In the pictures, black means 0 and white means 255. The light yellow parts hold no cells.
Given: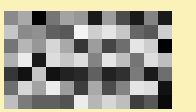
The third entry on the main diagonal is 151
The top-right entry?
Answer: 26
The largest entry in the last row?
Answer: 236
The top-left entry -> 138
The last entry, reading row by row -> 10
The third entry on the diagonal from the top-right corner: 229
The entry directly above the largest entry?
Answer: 151
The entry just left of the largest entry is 88
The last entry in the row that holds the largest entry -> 206
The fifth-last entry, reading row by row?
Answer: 214
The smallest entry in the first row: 2
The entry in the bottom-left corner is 190
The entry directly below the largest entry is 54
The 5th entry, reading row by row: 163
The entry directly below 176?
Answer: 54
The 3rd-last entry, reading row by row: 62
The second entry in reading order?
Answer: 169
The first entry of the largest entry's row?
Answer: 198
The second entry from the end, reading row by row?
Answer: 88
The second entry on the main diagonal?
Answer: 138
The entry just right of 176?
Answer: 236
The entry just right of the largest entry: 206

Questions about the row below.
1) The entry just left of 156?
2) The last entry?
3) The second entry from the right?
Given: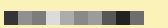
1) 137
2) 110
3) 34

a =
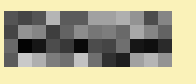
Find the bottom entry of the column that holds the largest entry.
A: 201
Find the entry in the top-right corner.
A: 133
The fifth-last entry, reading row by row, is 48
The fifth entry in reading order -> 91
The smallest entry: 3
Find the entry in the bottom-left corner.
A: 91
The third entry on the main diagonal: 22
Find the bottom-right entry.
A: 147
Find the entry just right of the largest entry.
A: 175
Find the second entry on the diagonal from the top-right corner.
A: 133
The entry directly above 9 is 140
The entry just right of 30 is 161
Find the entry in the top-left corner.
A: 84
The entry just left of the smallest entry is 105

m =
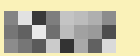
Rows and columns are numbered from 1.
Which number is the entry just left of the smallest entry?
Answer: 203
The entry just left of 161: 188
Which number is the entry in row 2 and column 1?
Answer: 118
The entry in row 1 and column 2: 226
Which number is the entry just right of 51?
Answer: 169
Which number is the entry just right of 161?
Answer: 154
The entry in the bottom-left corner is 140

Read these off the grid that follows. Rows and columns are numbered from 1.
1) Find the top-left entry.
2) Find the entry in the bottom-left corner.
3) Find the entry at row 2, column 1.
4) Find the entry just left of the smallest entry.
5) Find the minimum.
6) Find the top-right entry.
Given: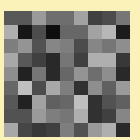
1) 88
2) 168
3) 175
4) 76
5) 14
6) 118

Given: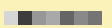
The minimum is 61
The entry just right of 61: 151

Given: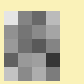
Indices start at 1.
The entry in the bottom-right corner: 124
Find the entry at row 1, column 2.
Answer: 132
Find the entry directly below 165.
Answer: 132
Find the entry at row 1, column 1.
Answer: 229
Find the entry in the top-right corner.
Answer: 187
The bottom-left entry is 195

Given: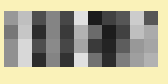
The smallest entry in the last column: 86
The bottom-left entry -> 145
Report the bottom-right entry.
178
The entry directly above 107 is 28
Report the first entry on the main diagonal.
152
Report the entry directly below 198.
216
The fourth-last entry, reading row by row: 44
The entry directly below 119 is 145
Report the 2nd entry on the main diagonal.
198
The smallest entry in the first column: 119
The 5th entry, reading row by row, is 71
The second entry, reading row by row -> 191
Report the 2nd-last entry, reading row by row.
159

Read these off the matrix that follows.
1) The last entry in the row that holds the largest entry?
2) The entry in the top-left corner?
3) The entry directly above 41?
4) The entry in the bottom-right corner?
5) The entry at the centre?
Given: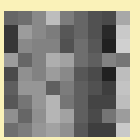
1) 208
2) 102
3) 74
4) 201
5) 137

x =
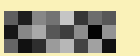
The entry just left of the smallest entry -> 141
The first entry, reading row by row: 95
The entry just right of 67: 161
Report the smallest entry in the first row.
30
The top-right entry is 87
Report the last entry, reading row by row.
17
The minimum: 3

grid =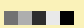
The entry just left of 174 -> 114
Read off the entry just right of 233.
2
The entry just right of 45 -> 233
